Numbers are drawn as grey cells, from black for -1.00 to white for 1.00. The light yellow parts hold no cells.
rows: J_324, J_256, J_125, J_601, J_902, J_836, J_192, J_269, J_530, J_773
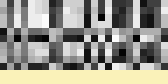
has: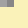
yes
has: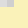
yes
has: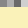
yes
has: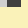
no

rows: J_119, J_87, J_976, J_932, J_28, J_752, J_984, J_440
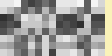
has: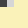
yes
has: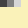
yes

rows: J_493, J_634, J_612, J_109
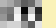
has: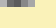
no
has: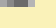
no
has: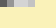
no
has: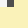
yes

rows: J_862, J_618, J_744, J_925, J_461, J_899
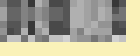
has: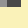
yes
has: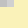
yes
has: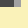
yes
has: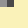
yes
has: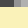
no
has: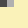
no

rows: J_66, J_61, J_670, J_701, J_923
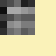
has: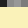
yes
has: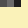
yes
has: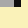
no
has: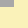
yes

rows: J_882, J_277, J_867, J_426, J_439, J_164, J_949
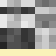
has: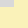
yes
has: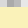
no
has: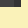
no
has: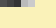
yes
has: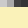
no
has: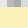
yes
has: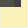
yes

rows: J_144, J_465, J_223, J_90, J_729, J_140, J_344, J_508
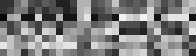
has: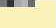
no
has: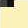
yes
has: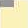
yes
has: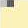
yes

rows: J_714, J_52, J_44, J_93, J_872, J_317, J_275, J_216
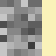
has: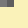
yes
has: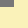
yes
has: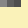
yes
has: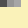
yes
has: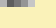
no
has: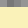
yes
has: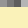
yes

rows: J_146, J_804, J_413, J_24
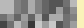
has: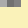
yes
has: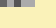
yes
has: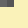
yes
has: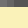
no

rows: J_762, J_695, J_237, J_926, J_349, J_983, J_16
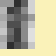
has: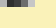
no
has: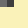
yes

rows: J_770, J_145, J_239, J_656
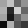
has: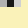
no
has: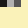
no
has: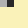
yes
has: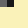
no
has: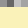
no
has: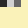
yes
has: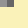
no

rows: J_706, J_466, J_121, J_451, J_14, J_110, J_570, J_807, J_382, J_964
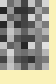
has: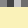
no
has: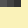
yes
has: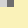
yes

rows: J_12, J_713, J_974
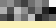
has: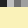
no
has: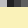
yes
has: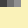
yes
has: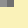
yes
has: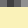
no
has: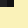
no

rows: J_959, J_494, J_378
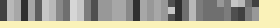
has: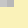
yes
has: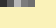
no
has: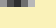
yes
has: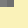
yes

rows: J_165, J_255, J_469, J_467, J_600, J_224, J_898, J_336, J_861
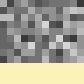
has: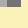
no
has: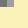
yes
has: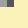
yes

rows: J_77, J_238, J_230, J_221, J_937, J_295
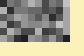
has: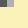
no
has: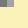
yes
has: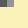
yes

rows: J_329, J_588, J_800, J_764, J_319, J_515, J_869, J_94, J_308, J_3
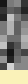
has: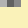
yes
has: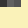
yes

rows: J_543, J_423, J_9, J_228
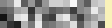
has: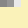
yes
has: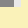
no
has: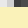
no
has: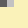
yes

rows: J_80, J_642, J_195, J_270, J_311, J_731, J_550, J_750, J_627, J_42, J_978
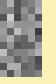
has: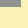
yes
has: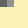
yes

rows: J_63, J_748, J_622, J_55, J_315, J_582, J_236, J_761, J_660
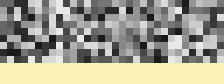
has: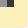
yes
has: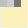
no

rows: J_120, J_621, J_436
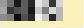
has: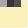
yes
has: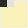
yes
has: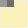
yes
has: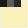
yes
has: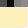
no
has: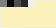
yes

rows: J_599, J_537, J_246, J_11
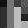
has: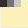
no
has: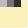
no

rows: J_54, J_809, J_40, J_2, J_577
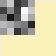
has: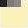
no
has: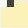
no
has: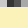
yes
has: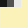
yes
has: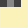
yes

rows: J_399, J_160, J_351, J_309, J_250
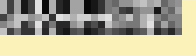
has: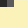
no
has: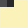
yes
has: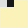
no
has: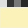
yes
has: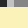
no

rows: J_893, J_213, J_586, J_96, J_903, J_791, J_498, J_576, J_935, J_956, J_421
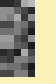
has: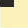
yes
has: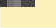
no

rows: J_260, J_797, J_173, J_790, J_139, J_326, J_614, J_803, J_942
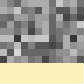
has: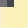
no
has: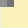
yes
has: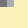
yes
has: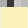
no
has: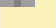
yes

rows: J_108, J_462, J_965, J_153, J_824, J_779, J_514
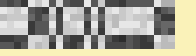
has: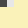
yes
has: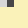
yes
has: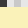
yes
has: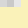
yes
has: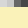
no
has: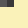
yes
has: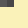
yes

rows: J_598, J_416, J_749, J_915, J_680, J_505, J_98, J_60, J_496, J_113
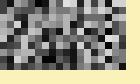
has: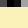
yes
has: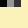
yes
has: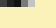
yes
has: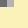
no
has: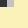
no

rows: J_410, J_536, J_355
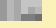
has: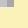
yes
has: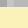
no
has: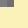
yes

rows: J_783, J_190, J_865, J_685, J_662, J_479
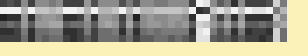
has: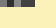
yes
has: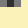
yes
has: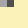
no
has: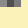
yes
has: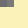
yes
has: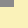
yes

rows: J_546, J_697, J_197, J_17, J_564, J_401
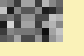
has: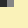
no
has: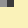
no

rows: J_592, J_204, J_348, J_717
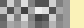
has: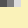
no
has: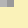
no
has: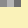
no
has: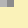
yes
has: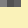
no
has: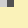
no

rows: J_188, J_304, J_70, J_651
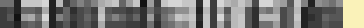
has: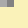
no
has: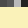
no

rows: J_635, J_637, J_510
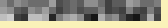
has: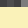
yes
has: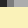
no
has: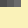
yes
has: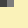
yes
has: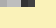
no

